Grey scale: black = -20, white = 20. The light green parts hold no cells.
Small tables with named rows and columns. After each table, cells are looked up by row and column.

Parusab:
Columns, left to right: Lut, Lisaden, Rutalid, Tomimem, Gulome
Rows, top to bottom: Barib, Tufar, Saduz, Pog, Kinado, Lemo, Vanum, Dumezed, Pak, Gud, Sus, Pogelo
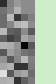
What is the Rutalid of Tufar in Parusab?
8
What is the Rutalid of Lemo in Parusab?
-7
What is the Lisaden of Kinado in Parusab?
-5
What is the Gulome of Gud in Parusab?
-1
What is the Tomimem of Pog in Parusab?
10
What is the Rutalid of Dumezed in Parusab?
2
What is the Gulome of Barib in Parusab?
2
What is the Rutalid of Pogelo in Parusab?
-12
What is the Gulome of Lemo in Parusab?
3
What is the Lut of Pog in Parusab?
-3

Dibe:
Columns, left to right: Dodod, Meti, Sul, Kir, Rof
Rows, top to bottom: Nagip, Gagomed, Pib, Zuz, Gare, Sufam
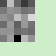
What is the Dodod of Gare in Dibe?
3
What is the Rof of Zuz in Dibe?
-2
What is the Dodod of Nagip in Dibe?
-8
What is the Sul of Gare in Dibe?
-3
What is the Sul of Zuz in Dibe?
-5
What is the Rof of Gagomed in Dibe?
-1
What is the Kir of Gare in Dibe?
-2
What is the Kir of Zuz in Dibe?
4
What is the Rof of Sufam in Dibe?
3
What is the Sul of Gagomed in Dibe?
2
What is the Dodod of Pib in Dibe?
3
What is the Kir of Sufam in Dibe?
9
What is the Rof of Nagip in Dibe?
-6
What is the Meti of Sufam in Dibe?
5
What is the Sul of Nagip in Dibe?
-4
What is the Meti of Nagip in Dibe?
10
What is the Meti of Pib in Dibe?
1
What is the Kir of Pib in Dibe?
4
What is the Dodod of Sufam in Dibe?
-1
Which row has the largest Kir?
Sufam

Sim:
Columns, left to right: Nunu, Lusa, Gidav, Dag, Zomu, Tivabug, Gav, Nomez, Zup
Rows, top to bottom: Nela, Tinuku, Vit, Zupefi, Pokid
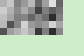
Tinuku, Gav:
0
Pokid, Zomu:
7
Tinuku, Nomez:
-5
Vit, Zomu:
-4
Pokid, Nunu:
-7
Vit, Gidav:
0
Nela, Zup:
-4
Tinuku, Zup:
-2
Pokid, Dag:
11
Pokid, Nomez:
-13
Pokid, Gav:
0
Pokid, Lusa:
5
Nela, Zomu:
9
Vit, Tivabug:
1
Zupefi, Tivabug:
2
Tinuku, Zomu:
2
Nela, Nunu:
8
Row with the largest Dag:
Zupefi

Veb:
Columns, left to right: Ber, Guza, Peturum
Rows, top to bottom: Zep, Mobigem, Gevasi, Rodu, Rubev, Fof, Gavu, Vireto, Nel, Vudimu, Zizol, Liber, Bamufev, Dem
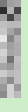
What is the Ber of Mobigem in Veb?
-13
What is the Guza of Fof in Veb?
1
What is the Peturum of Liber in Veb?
10
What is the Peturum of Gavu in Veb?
7
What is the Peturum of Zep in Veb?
6
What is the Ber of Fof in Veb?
16
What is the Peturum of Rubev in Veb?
2
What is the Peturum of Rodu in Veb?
9
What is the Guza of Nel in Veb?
-2
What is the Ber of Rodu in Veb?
10
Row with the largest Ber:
Fof

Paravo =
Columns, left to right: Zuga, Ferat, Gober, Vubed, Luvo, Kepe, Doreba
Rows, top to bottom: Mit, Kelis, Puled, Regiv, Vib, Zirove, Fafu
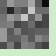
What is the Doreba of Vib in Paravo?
-5
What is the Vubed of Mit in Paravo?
0
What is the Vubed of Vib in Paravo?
-7
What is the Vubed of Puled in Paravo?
11
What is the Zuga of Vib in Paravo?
4
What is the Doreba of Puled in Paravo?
-9
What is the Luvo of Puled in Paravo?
-5
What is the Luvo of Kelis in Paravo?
11
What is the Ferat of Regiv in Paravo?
0
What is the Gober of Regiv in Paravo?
-9
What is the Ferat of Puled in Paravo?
4
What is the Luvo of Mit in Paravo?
6
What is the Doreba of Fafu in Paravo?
-10
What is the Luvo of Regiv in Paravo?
-3
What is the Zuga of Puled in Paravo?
-2
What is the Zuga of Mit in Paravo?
-4
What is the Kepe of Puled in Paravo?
3
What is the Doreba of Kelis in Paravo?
-3

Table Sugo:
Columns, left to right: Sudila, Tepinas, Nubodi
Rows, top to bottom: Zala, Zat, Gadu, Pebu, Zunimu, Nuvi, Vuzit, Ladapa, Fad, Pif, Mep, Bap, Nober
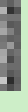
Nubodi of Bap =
-5
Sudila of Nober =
-2
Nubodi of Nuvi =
-4
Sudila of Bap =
11
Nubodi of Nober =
-4
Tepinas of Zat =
-12

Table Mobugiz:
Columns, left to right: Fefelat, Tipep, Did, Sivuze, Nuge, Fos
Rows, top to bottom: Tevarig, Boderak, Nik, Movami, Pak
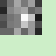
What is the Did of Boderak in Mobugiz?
4
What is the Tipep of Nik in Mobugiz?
-2
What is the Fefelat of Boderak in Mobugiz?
-14
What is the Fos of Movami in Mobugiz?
-8
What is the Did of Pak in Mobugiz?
6
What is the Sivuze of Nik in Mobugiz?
19
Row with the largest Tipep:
Boderak

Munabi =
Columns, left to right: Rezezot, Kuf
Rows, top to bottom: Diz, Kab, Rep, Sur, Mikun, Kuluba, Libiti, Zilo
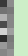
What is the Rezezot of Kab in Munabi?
-2
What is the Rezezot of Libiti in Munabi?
4
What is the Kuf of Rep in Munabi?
1
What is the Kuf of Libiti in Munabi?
0
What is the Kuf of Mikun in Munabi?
5
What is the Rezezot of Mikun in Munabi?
13
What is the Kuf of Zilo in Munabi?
3
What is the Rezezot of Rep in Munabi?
8
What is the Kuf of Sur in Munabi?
1
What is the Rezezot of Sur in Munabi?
-8
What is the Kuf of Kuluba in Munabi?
-1
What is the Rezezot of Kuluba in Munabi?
-13
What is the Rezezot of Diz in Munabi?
-11
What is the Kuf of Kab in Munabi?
-1
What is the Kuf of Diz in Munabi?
2
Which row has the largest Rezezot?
Mikun

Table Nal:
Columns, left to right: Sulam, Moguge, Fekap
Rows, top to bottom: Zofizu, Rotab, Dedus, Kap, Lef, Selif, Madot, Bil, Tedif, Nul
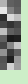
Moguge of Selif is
-16
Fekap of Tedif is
4
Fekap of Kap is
-9
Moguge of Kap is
-12
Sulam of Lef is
10
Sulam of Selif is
-5
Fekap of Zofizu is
-6
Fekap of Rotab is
-5
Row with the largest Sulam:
Rotab

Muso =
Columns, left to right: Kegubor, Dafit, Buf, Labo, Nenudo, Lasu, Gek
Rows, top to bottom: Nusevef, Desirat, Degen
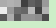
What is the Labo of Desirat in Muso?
-4
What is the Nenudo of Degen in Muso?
3
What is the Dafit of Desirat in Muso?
4
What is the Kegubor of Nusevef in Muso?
7
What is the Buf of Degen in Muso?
-6
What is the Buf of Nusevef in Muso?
7
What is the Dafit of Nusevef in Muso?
8
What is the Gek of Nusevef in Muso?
4
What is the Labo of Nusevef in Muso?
-10
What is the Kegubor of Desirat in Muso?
17
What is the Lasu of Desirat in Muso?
-10
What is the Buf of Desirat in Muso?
-3
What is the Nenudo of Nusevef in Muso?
-5
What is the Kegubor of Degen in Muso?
-6
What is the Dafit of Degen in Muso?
7
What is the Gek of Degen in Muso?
-8

